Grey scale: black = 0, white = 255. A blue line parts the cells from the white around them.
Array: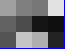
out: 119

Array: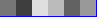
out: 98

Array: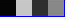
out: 47

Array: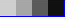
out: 90

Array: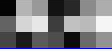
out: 139

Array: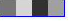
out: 49

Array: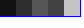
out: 66

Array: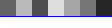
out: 118

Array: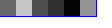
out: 4

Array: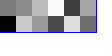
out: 62
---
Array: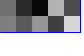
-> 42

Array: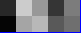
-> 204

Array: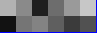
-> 138

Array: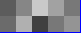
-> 134

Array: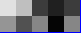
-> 191

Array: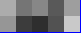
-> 117

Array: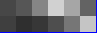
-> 86

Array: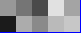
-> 117
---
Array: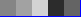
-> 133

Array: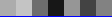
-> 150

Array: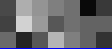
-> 174

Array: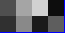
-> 137

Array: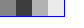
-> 133

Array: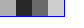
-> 105

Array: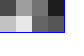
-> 158

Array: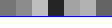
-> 163

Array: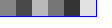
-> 132
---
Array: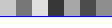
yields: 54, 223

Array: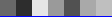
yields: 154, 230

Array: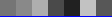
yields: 74, 194

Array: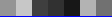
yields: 49, 199

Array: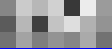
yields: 195, 236

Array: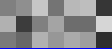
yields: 164, 214
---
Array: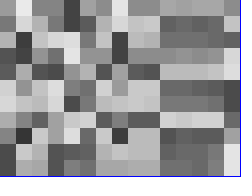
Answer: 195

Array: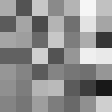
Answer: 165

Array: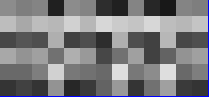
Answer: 196

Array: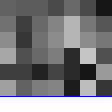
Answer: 86

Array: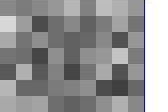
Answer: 116

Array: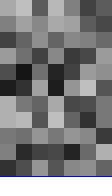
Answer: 72

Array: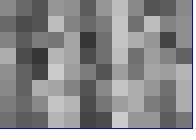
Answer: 143

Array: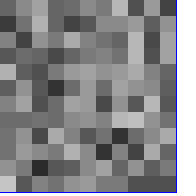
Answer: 146
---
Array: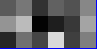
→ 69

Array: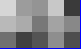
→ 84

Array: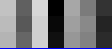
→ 208

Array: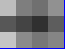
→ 119

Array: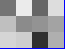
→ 47

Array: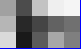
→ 91
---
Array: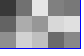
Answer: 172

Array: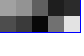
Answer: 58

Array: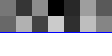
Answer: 177

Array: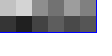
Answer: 32

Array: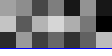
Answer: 90

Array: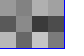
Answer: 138
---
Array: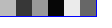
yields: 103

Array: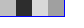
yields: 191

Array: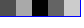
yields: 100

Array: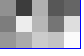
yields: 101

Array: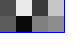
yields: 76

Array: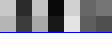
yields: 44

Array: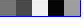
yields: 117

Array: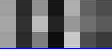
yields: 35

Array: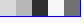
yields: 183

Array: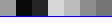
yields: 117
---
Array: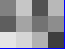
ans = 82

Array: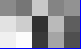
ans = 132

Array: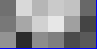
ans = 194

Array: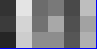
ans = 73

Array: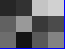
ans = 196

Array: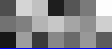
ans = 122

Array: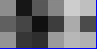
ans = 205

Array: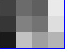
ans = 95
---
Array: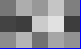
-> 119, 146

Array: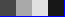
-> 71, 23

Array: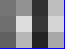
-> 117, 168

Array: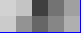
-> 210, 175

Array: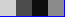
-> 210, 139

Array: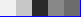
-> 241, 108

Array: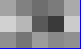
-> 163, 144

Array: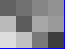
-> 98, 61
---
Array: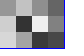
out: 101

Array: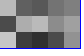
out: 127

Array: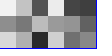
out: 63

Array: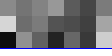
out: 123

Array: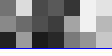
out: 227

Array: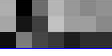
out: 145

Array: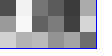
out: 171

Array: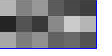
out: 63
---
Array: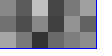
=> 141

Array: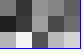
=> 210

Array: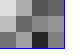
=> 127

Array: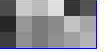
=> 179

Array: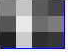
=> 55

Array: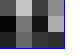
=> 47

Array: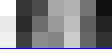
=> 49

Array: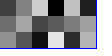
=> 180
